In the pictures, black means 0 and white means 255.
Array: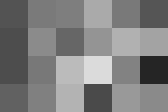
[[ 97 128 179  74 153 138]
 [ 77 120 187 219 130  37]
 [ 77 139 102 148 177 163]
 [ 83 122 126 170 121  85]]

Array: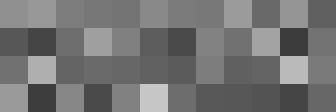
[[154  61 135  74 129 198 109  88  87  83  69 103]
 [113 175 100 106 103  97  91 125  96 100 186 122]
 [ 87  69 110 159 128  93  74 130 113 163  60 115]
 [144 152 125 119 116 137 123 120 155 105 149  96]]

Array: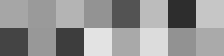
[[ 68 152  61 227 169 220 146 170]
 [166 154 180 147  83 188  45 198]]

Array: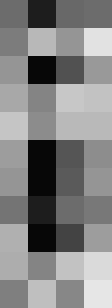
[[127 191 135 230]
 [173 132 194 218]
 [176   7  67 157]
 [116  29 108 120]
 [149   7  90 149]
 [157   7  85 141]
 [197 140 185 185]
 [168 132 199 194]
 [149   7  81 153]
 [124 184 149 226]
 [108  29 104 108]]

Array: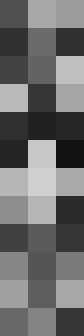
[[104 132  54]
 [160  94 168]
 [134  84 123]
 [ 65  91  54]
 [141 181  42]
 [182 208 169]
 [ 37 199  19]
 [ 48  33  38]
 [185  54 166]
 [ 67  99 192]
 [ 49 107  48]
 [ 80 168 155]]

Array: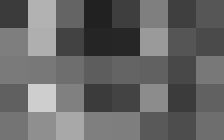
[[116 143 168 127 126  89  77 110]
 [ 96 206 128  59  67 140  59  97]
 [122 120 110  93 100  97  72 120]
 [126 175  66  37  38 154  85  74]
 [ 59 178 100  33  62 127  63  86]]

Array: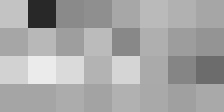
[[165 165 172 163 177 169 160 169]
 [210 235 218 179 213 170 133 108]
 [166 184 158 187 136 175 157 148]
 [195  40 138 143 167 186 177 166]]
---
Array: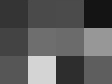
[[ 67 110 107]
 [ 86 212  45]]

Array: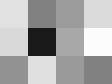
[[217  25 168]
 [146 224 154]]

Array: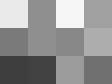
[[122 143 135]
 [ 62  65 155]]

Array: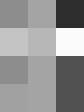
[[196 183 251]
 [141 164  81]]

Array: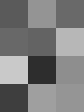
[[104  99 183]
 [201  45 142]]

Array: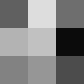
[[179 193  11]
 [130 150  76]]

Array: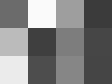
[[187  63 125]
 [235  77 134]]

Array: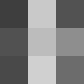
[[ 81 188 142]
 [ 73 208 108]]
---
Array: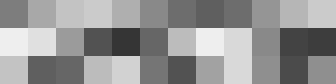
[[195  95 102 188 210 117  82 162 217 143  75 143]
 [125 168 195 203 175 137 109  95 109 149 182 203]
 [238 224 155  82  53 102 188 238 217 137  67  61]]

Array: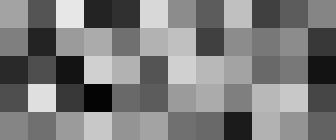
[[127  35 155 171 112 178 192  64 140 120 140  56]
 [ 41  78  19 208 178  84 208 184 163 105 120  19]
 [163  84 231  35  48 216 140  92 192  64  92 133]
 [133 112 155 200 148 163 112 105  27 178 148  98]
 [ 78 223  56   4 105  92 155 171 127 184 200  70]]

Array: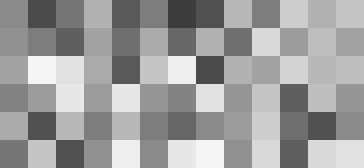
[[138  74 118 177  89 125  61  81 184 125 205 177 197]
 [170  81 184 125 184 125 103 138 156 205 111  81 138]
 [144 125  95 162 111 170 103 177 111 217 156 190 162]
 [131 156 231 156 231 150 131 225 150 197  95 190 150]
 [118 197  81 144 239 138 231 245 144 217  95 217 225]
 [162 245 225 170  89 197 239  74 177 162 211 184 190]]

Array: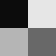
[[181 104]
 [ 12 230]]

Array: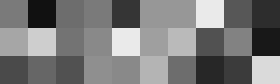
[[122  17 109 122  53 151 151 234  87  45]
 [ 74 102  81 143 137 180 109  39  59 218]
 [166 206 115 137 234 159 186  81 130  24]]

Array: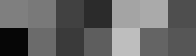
[[  6 107  58  94 190 100  86]
 [127 121  65  43 164 170  78]]

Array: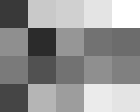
[[143  43 150 114 108]
 [122  81 114 143 128]
 [ 69 181 157 235 228]
 [ 57 201 208 228 255]]

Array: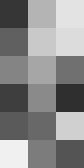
[[ 90 104 208]
 [240 124  84]
 [ 62 138  47]
 [132 166 112]
 [ 54 180 227]
 [ 96 201 220]]

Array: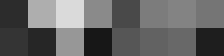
[[ 52  38 151  23  86  98 104  30]
 [ 44 174 218 138  73 124 131 117]]
